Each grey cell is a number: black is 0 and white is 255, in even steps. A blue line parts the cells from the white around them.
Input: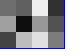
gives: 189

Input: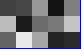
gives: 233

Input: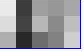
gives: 40

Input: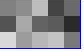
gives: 156

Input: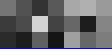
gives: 29

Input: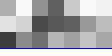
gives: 138
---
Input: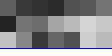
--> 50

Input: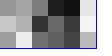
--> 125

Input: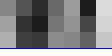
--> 44

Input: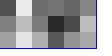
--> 109

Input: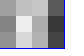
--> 198

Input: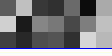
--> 57

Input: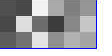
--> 242
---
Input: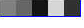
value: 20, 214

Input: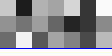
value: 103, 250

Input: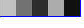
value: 44, 194

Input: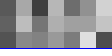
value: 175, 223

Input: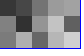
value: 148, 208

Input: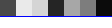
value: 37, 234

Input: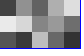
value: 133, 234

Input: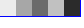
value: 107, 236

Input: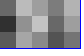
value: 195, 195
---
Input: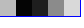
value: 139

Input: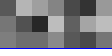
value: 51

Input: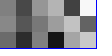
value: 65

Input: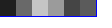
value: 69

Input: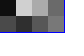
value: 171

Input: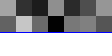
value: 78

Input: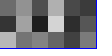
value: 73

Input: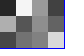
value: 154

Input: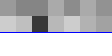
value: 170

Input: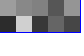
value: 86
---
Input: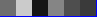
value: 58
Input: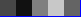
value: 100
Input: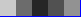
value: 146
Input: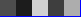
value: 173
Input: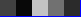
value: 43
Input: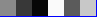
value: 200
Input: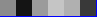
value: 57
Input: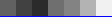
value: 241
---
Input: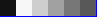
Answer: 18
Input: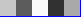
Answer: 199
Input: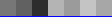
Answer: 119
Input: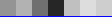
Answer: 148
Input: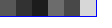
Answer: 87
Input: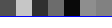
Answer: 80
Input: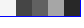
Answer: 245
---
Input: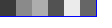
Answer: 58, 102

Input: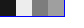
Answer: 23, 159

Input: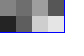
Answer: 131, 229

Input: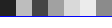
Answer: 34, 139

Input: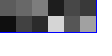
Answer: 92, 161

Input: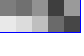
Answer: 125, 70

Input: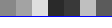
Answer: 136, 91

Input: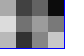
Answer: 170, 200

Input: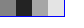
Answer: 131, 228
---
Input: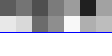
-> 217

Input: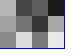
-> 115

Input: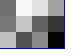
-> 198

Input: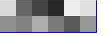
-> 130

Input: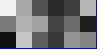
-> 177

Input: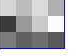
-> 152

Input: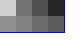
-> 129

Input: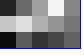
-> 222
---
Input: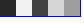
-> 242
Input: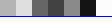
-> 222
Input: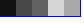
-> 73
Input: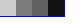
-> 124
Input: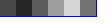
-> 38
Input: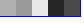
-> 153
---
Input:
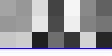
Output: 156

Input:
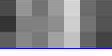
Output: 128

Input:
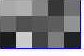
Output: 80

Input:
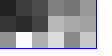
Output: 42

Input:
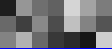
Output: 63

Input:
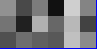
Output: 32

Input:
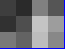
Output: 78

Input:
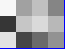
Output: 198
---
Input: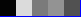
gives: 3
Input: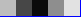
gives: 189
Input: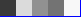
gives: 57
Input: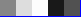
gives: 134
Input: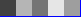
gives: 65
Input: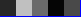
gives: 39
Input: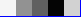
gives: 245
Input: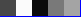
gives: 71
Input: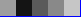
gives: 158
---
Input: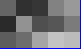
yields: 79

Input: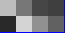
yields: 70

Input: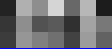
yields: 82

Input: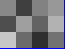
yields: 99

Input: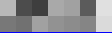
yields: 62

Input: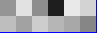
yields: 142

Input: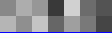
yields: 151
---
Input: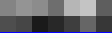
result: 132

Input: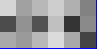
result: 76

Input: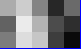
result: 98

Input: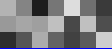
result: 153

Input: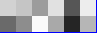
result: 210

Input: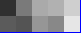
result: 48
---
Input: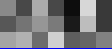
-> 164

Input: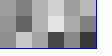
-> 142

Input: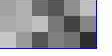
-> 199

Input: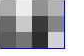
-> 91

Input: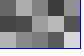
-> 179

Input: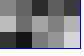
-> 51

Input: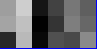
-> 40
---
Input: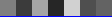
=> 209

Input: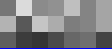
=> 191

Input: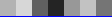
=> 152

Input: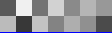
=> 138

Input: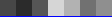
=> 178

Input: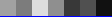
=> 56
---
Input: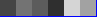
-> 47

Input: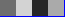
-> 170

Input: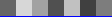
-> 80

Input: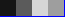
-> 158

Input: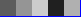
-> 32

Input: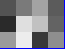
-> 91

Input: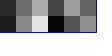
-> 69

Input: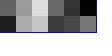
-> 106

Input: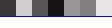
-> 20
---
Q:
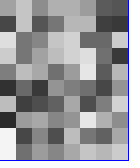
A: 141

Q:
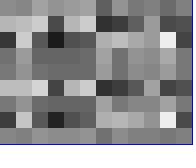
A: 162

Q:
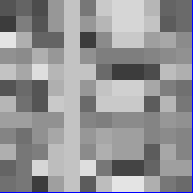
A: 76

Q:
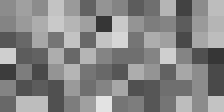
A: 140

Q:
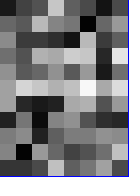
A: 82

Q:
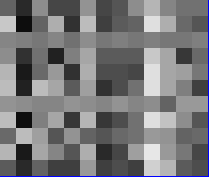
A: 141
